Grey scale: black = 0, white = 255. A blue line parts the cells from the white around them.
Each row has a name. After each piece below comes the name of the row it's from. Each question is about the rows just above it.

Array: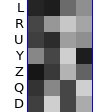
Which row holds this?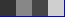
Q
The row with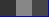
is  Q
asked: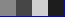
Y
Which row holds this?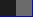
L
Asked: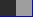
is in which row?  U

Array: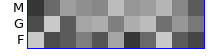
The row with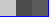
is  F
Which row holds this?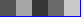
F

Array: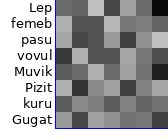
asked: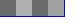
Muvik
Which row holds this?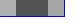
vovul

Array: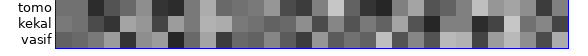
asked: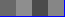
kekal
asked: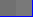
tomo
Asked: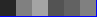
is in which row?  tomo
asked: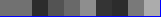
tomo
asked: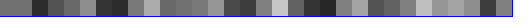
tomo
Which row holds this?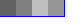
tomo

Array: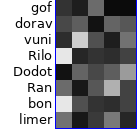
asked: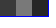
limer
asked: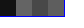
Dodot
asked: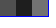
vuni
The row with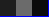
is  gof
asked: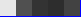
bon
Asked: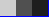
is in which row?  vuni
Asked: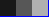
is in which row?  Ran

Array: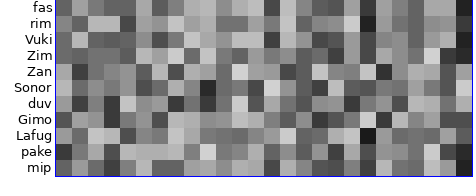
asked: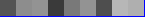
duv
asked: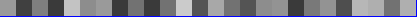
duv
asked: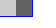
Lafug
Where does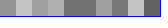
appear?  rim
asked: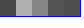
mip

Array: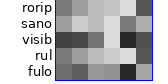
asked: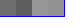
fulo
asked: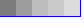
rul

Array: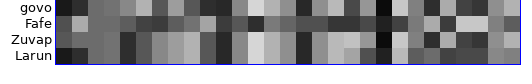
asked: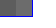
Larun
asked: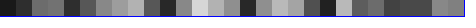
Larun
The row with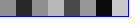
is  govo
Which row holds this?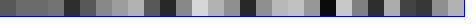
Zuvap
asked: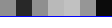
Zuvap

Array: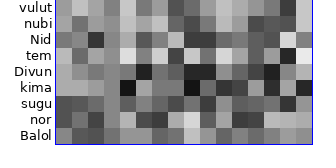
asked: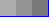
vulut
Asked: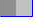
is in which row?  nubi
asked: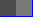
nubi

